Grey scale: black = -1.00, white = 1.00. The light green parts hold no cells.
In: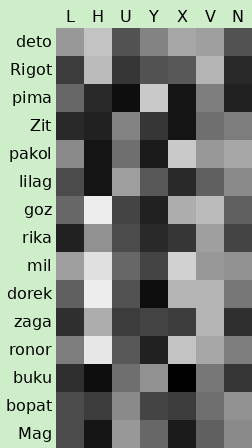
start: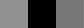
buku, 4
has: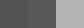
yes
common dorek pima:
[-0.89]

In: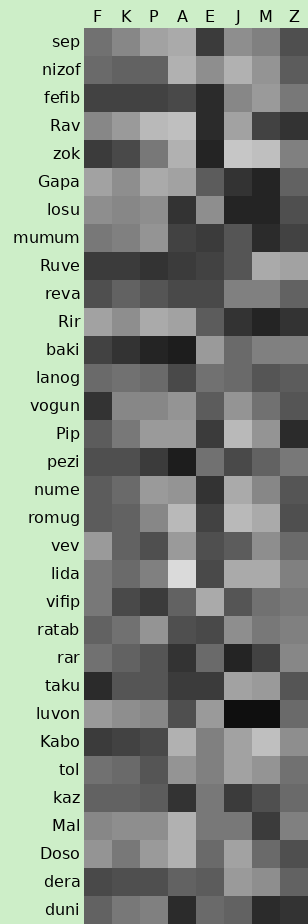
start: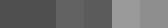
dera, 2
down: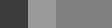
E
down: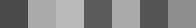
J

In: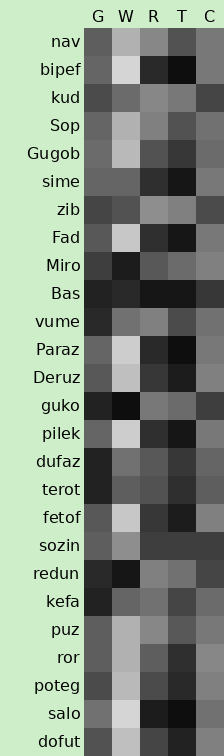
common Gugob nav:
[-0.36]
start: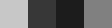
fetof, 2
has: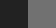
yes
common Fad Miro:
[-0.31]
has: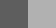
yes
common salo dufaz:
[-0.11]
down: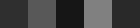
R

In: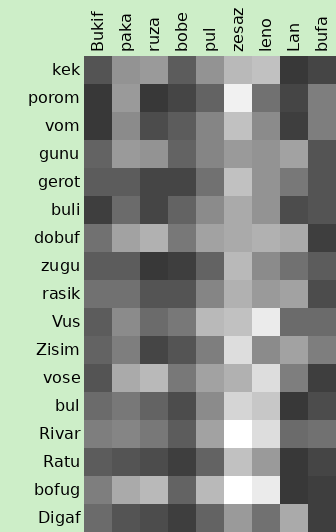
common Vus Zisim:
[0.09]
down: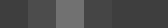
bufa
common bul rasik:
[-0.40]
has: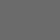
yes
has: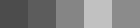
yes

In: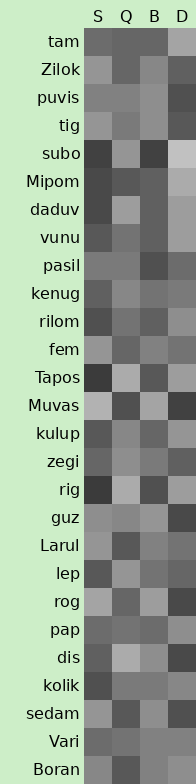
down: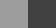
D
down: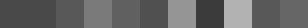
S
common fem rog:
[-0.20]
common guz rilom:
[0.11]
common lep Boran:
[-0.31]

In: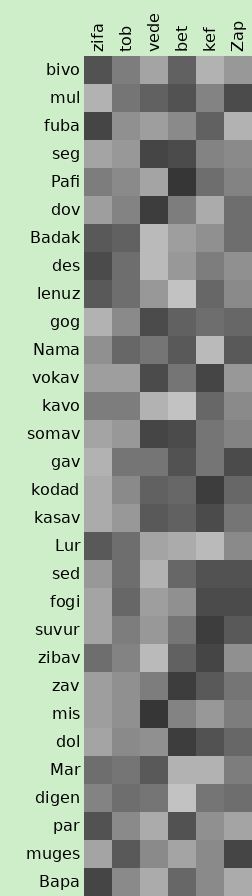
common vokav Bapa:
[-0.46]
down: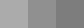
kef
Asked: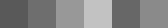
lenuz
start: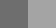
Lur, 2
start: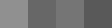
Nama, 1
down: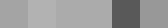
zifa
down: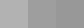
vede

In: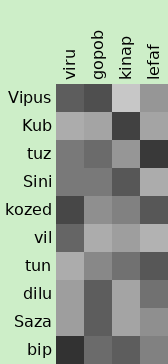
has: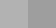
no
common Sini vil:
[0.35]

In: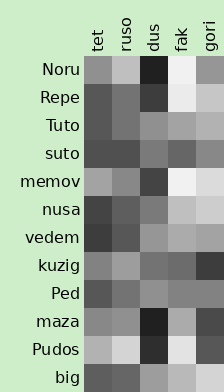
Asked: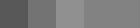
Ped
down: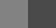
gori
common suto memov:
[0.07]

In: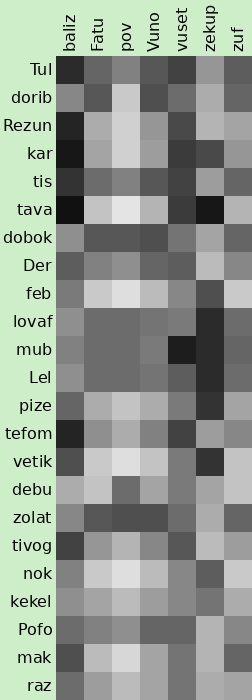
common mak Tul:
[-0.21]
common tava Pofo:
[0.41]
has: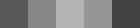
no
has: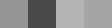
yes
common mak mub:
[-0.21]

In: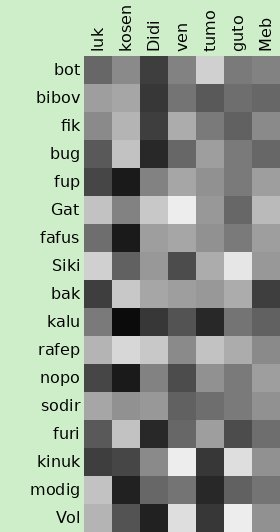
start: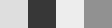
Vol, 4
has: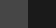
yes
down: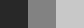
Didi
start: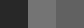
kalu, 5
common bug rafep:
[0.52]
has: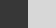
no
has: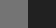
no

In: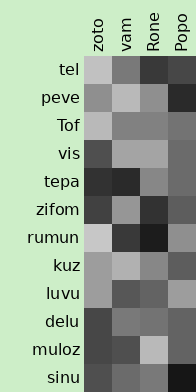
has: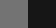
no
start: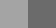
vis, 3
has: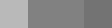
yes
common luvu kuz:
[0.23]
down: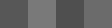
vam

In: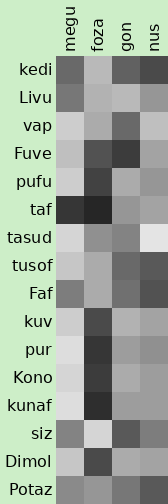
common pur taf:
[-0.58]
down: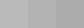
foza
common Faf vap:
[0.34]

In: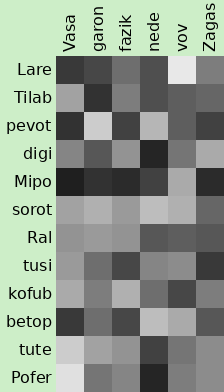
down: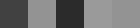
fazik
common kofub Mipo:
[0.33]
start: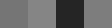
Pofer, 2

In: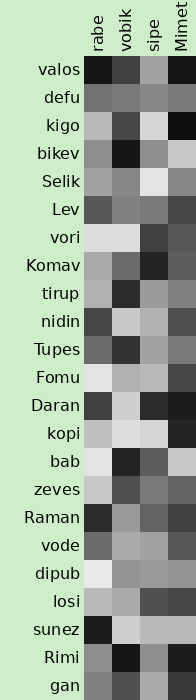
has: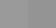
yes
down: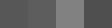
Mimet

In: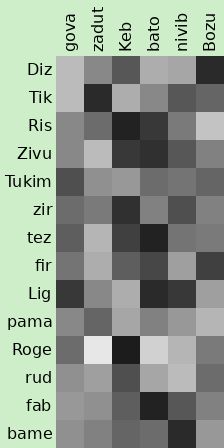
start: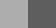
fir, 2
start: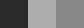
Tik, 2
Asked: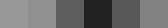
fab
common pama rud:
[0.30]
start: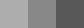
Tik, 3
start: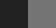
tez, 4

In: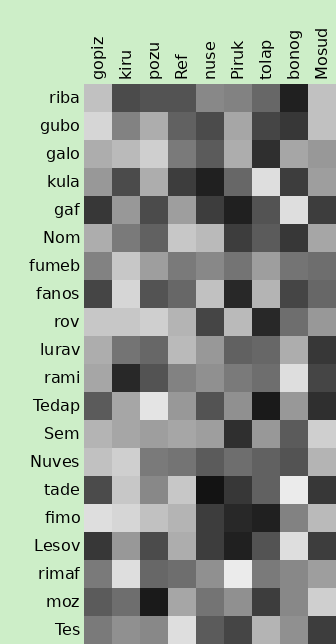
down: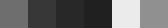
Piruk
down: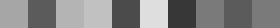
gopiz
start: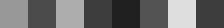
Lesov, 2

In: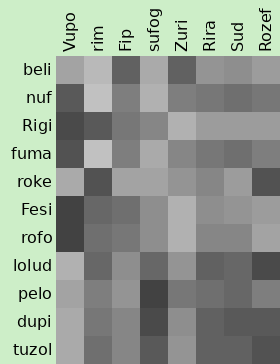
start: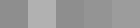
Fesi, 4
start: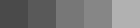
Rigi, 1

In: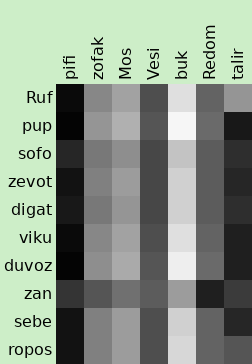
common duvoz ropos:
[-0.33]
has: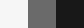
yes
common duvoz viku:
[-0.76]
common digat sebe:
[0.63]

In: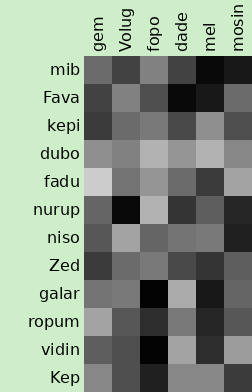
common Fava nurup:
[-0.93]
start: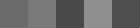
kepi, 2
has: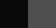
no
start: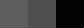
vidin, 1
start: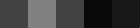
mib, 2
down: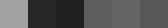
mosin

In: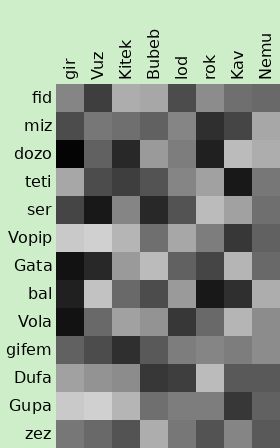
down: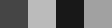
Kav
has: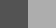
yes
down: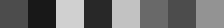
Vuz

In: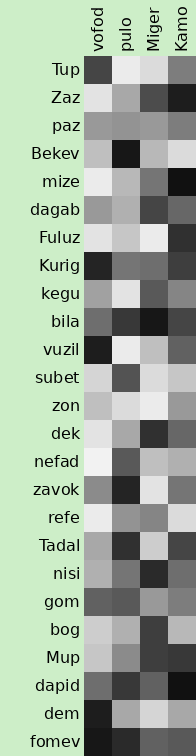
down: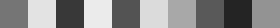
pulo
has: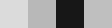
no
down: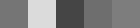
Kamo
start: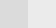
zon, 2
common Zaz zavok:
[0.78]
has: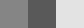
no
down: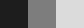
Kamo

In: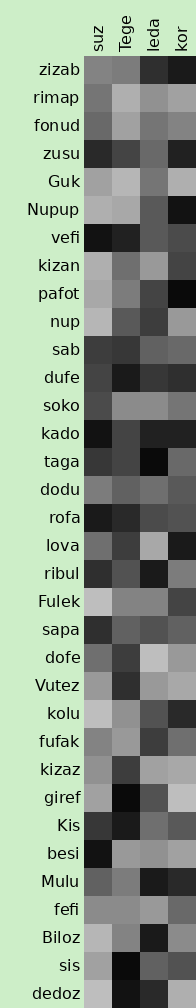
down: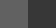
leda
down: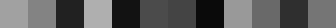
kor
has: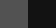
no
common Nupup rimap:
[0.37]
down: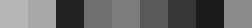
Tege

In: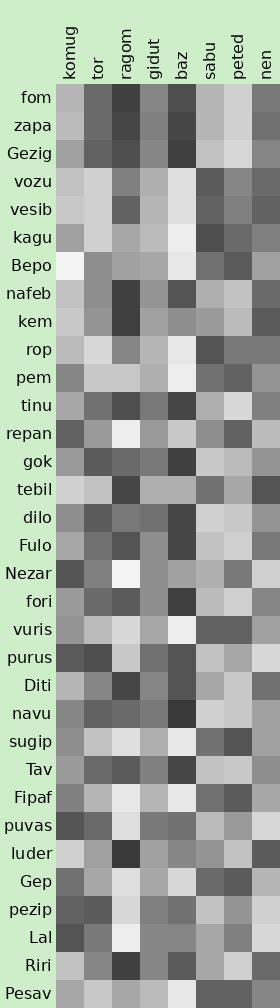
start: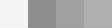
Nezar, 3
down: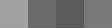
nen
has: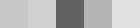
yes

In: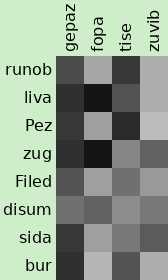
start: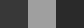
Pez, 1
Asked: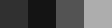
liva
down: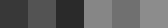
tise

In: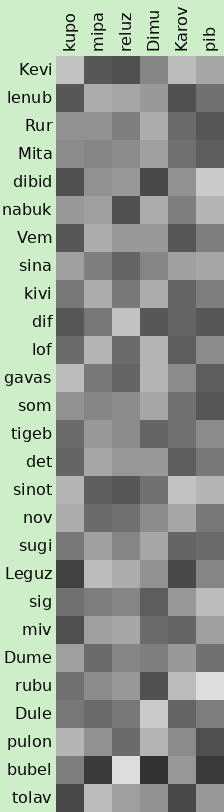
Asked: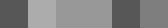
Vem
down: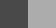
Dimu
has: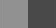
yes
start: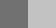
sinot, 4
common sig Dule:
[-0.01]
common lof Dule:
[-0.16]

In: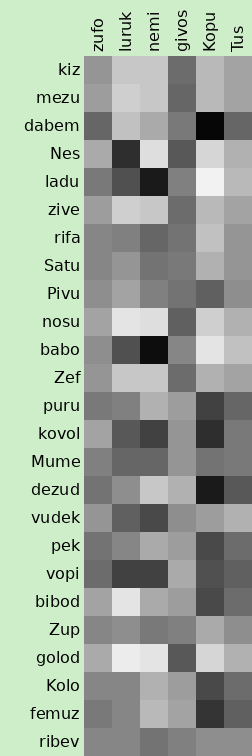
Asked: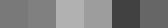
puru
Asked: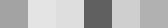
nosu
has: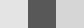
yes
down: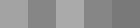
zufo
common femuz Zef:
[0.28]
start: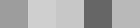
mezu, 1

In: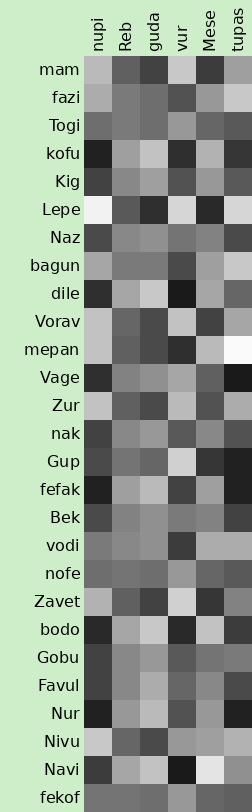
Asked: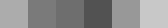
fazi
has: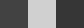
yes
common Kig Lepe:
[-0.30]
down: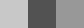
vur

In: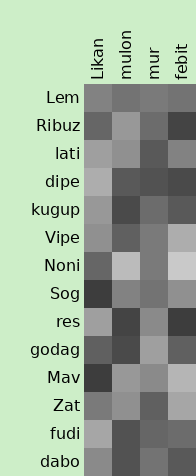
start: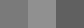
Zat, 1
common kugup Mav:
[0.19]
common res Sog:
[-0.52]

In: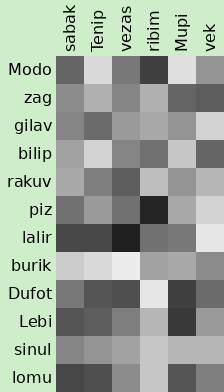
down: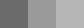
vek
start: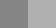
zag, 3
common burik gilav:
[0.32]

